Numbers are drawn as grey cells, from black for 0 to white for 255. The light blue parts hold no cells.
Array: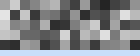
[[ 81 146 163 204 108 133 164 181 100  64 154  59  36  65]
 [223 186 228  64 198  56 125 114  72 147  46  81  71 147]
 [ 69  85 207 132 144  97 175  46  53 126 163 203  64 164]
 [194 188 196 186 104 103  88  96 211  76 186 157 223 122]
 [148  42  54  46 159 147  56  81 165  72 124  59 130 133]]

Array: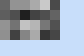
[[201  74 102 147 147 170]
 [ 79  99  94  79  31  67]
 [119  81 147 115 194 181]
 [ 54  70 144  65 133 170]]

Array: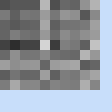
[[146 179  79  87  87  87 183  79 104  99]
 [ 87 137 122  95 119 116 155 119 149 143]
 [121 160  99  89  97 100 167  95 115 116]
 [143 155 100 125 113 109 152 107 139 127]
 [ 95 194  65  45  66  67 212  60 127 120]
 [180 151 105 143 117 118 137 111 107 104]
 [ 92 101 158 142 149 151 102 156 161 166]
 [147 164  93 116 102 103 158  96 125 120]
 [174 133 124 168 134 135 111 131 126 124]]

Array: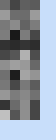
[[ 95  91 111  69]
 [108 155 155 109]
 [ 99 124 121 139]
 [124  71 125  25]
 [ 52  45  50  43]
 [177  77  71  86]
 [153 104 143 159]
 [164 148 112  29]
 [121  92 120  72]
 [136 113 151 124]
 [141  69  52 107]
 [143  70 192  85]]

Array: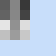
[[133  56  93]
 [135  67  99]
 [145 221 229]
 [156 200 192]]

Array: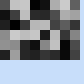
[[203  96  81 194 199   3  17 173]
 [173 162  17  62 190  42  40  77]
 [ 93  52  31   1  57 183 186  66]
 [ 54 133 140 202 189 198  27 186]
 [  6  75 145 140  38  15 135 193]
 [ 10  65  32 158  38  33  53  42]]

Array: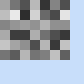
[[132  79 164 117  82 185  52]
 [ 74 228 190 233  45 210 105]
 [144 144 133 149 158 146 179]
 [ 79  56 170  61  61 174 113]
 [ 57 194 197 164 144  78 182]
 [192  96 117  92 182 116 127]]

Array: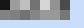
[[147  75  22 156 191 114 213]
 [153 119 130 127 114 134 153]]
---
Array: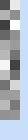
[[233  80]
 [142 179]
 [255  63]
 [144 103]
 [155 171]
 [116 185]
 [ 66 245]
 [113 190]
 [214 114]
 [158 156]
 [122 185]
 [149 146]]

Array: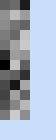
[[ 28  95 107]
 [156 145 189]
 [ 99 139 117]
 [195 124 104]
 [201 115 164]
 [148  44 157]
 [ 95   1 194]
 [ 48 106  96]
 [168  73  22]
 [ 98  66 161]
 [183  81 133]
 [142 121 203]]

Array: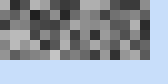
[[141 176  44  82 180 160  82  58  67 176 175 156  81  59  58]
 [ 94 121  94 138  31  77 142  39 107 142 123  65 113 121 134]
 [ 43  59 134 128  78  69  64 108 166 143 139 148  87  90 177]
 [ 54 170 186 186  68 140  95 164  62 141  48 155 119  80 138]
 [102 131 186 150 178  51  86 176  85 123 168 128  90 169  78]
 [ 90 148  94 120 131 140 196 109 127 104  61 153  49 150 168]]

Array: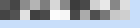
[[222  91  70 140 180 126 215 136  60  73 209 232 135]
 [207  68  82 225  64  74 253 246  72 171  79 120 200]]

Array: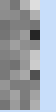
[[222 144 119 179]
 [176 141 139 125]
 [118 114 127 127]
 [ 37 117 133 155]
 [137 136 159 143]
 [198 129 136 156]
 [204 122 114 151]
 [ 80 121 150 168]
 [131 149 125 126]
 [162 135 162 125]
 [174 117 155 121]]

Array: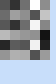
[[141  84  50 112 254]
 [196 108 159 143  83]
 [134  87  50 109 244]
 [ 19 186 163 151 145]
 [ 34  38  92  85 241]
 [155 149 176 172  82]]
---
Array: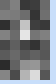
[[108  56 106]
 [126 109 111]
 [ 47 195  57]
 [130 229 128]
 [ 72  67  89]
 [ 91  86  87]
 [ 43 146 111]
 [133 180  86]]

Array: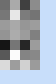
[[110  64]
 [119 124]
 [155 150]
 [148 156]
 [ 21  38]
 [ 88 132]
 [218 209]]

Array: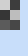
[[208]
 [ 54]
 [ 91]]

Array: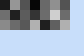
[[ 27  83 105  83]
 [111  92 108 108]
 [138  88  31 176]]

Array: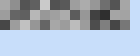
[[169  84 202  89 172 111 166]
 [157  96 152 172 151  47 163]
 [ 71 193 101 156 156 127 119]]

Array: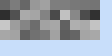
[[103 103 161 126 118]
 [ 46 170 131 193  76]
 [199 133 162  97 170]
 [167  97 121  93 165]]

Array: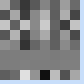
[[172  55 132 157]
 [ 80  60 179 174]
 [197 196 203  59]
 [ 86  65 170 152]
 [144  51 127 138]
 [124 125 126 125]
 [125 128 125 127]
 [ 94 224  16  82]]

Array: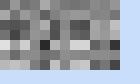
[[105 114 169 121 120 131]
 [167 153  97 143 150 134]
 [ 88  92 173 135  77 149]
 [114 110 141 144  92 153]
 [224 206  41 150 213 123]
 [149 140 113 142 133 140]
 [184 182  91 133 199 118]]

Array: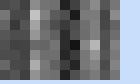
[[ 74  65 115  33 111  86]
 [118  72 127  78 122  69]
 [100  84 105  59 111  71]
 [ 86  77 113  44 109  81]
 [ 80  68 101  44 135  79]
 [ 76  67 110  38 119  85]
 [103  71 119  62 120  75]
 [ 75  64 116  34 107  85]]
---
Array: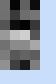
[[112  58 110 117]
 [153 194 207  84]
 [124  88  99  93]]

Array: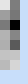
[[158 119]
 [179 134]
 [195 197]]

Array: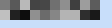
[[192  33  13 144 107 134 180 179  46  25]]

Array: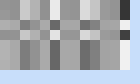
[[152 146 202 178 145 234 151 148 218 196 154 147  53]
 [146 147 199 177 147 227 151 150 216 195 155 150  64]
 [179 170 125 146 170 103 168 167 109 128 163 165 240]]

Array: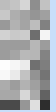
[[200 174 163 149 160]
 [210 201 204 110 244]
 [156 165 185 182 131]
 [248 234 194 147 116]
 [168 168 215 170  98]]

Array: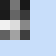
[[ 27 101  57]
 [ 97 162  62]]
